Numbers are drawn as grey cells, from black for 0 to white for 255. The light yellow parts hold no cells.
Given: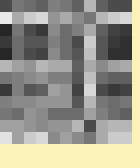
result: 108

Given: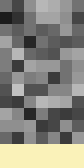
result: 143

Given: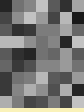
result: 133

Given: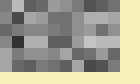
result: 94

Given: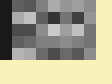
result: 87

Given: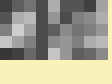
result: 115

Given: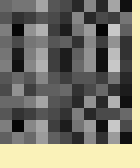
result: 117

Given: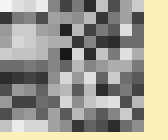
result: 214

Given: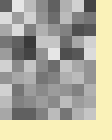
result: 187
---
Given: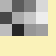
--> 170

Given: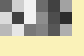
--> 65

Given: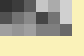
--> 115

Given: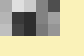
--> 58

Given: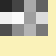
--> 250

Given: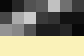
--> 170

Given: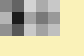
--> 27

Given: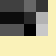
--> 12
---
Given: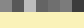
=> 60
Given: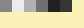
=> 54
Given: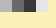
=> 229
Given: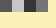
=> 117
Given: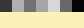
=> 5
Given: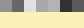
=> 91
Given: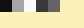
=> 100
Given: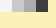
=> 61
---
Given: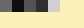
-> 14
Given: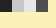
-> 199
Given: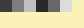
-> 125
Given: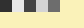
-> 232
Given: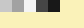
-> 162
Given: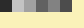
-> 195
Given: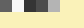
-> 248
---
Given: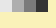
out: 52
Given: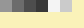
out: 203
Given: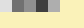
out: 174
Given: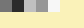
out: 247
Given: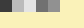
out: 145
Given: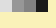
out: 26
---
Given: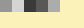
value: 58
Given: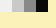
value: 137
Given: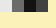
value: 19
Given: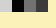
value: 114
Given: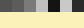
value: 122
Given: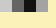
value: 18
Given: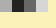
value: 103
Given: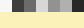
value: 107
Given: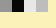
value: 231
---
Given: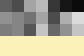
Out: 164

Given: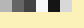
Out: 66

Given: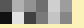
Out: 146

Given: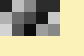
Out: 135

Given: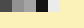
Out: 164

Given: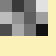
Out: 104
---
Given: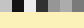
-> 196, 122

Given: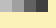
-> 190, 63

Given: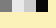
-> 124, 8

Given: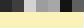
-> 41, 95

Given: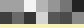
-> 161, 138

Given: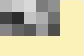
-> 184, 77

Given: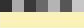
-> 48, 199

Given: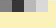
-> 129, 217

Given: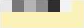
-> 232, 243

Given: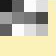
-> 25, 191
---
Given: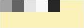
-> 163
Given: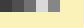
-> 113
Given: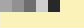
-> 145
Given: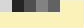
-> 98
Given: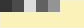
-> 97
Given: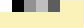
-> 146
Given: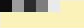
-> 125
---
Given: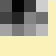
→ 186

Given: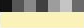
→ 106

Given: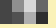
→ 46

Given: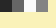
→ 131

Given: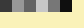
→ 15

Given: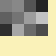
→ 75

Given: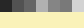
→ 211

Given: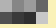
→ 199

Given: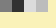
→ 188

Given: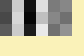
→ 146
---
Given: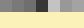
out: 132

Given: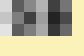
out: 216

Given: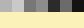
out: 180

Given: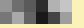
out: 149

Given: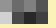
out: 147

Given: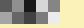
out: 90

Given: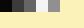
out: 7

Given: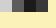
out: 208
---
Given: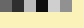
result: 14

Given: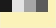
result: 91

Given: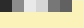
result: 214

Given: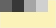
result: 208

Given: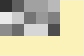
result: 161

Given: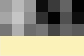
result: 13

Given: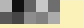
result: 200

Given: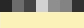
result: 210
